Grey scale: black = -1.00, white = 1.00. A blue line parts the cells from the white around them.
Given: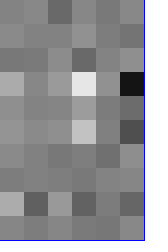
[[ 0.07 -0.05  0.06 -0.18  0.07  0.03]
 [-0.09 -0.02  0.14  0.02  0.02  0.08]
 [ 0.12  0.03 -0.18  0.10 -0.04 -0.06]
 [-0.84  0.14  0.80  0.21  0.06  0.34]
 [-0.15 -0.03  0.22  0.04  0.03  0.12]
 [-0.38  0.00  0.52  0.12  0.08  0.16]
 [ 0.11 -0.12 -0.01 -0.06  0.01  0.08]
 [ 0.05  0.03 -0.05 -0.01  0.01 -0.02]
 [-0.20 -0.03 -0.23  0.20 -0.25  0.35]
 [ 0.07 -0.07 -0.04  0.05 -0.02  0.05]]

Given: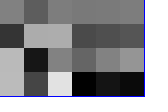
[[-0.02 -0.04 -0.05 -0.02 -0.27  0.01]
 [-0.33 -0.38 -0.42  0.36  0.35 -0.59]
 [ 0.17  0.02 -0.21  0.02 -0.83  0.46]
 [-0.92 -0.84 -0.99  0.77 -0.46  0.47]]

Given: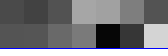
[[-0.35 -0.01  0.26  0.30 -0.36 -0.48 -0.42]
 [ 0.66 -0.58 -0.95 -0.04 -0.18 -0.33 -0.34]]

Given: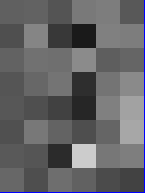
[[-0.31 -0.02 -0.05 -0.34 -0.23 -0.25]
 [-0.02  0.00 -0.80 -0.56  0.04 -0.38]
 [-0.21 -0.26  0.09 -0.13 -0.11 -0.23]
 [ 0.08 -0.09 -0.64 -0.09 -0.19 -0.33]
 [ 0.27  0.00 -0.70 -0.49 -0.38 -0.32]
 [ 0.31 -0.21 -0.39 -0.22 -0.06 -0.37]
 [-0.01 -0.07  0.60 -0.66 -0.33 -0.30]
 [-0.48 -0.41 -0.24 -0.14 -0.39 -0.19]]

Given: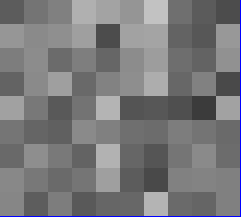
[[-0.40 -0.29 -0.13  0.52  0.17  0.28  0.38  0.00 -0.09 -0.28]
 [ 0.19 -0.32 -0.22  0.29  0.27 -0.40  0.25  0.12  0.08  0.18]
 [ 0.14 -0.22 -0.14  0.23  0.10 -0.20 -0.01 -0.16  0.10 -0.02]
 [-0.43  0.01 -0.19  0.36  0.11  0.02 -0.18  0.25  0.08 -0.22]
 [ 0.27 -0.54 -0.38 -0.32 -0.34  0.41 -0.10 -0.30 -0.06  0.26]
 [-0.17 -0.09 -0.02 -0.15 -0.13  0.00  0.08 -0.25 -0.21 -0.08]
 [-0.15  0.08 -0.08 -0.33 -0.20  0.40 -0.22 -0.05  0.11 -0.18]
 [ 0.00  0.03  0.01 -0.43 -0.28  0.25 -0.08 -0.17 -0.06  0.07]
 [ 0.00 -0.21 -0.17  0.41 -0.19 -0.20 -0.30 -0.02 -0.27  0.05]]

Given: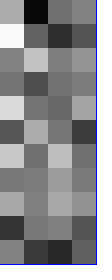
[[ 0.01 -0.12 -0.94  0.35]
 [-0.34 -0.64 -0.22  0.95]
 [ 0.15 -0.01  0.52  0.01]
 [-0.03 -0.10 -0.38 -0.08]
 [ 0.29 -0.18 -0.09  0.70]
 [-0.52 -0.07  0.34 -0.32]
 [-0.11  0.48 -0.12  0.56]
 [-0.04  0.22 -0.03 -0.06]
 [ 0.14  0.32  0.00  0.31]
 [-0.33  0.00 -0.05 -0.59]
 [-0.24 -0.69 -0.54  0.01]]

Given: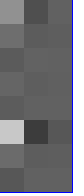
[[-0.24 -0.38  0.14]
 [-0.26 -0.28 -0.14]
 [-0.24 -0.23 -0.29]
 [-0.25 -0.26 -0.21]
 [-0.24 -0.24 -0.28]
 [-0.32 -0.53  0.57]
 [-0.26 -0.27 -0.16]
 [-0.24 -0.24 -0.32]]

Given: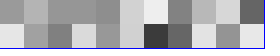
[[-0.21  0.69  0.44  0.02  0.87  0.65  0.11  0.18  0.18  0.41  0.21]
 [ 0.82  0.16  0.78 -0.20 -0.54  0.64  0.19  0.71  0.00  0.26  0.80]]

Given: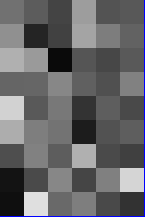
[[-0.31 -0.35  0.23 -0.47 -0.28 -0.11]
 [-0.23 -0.02  0.29 -0.49 -0.72  0.13]
 [-0.30 -0.44 -0.33 -0.92  0.21  0.38]
 [ 0.01 -0.37 -0.25  0.06 -0.20 -0.21]
 [-0.43 -0.26 -0.60 -0.06 -0.30  0.65]
 [-0.26 -0.36 -0.78 -0.10 -0.01  0.36]
 [-0.50 -0.42  0.38 -0.27  0.01 -0.39]
 [ 0.67  0.00 -0.46  0.06 -0.42 -0.85]
 [-0.61 -0.43 -0.01 -0.18  0.75 -0.88]]
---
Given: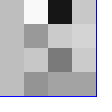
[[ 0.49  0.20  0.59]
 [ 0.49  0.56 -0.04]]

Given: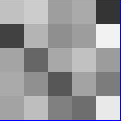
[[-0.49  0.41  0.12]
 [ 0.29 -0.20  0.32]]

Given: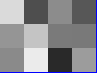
[[ 0.17  0.54 -0.04]
 [ 0.08  0.84 -0.68]]

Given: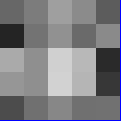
[[-0.72 -0.10  0.14]
 [ 0.33  0.12  0.63]]

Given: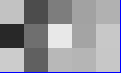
[[-0.69 -0.13  0.82]
 [ 0.60 -0.25  0.44]]

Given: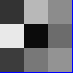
[[ 0.83 -0.91 -0.15]
 [-0.53 -0.06  0.15]]
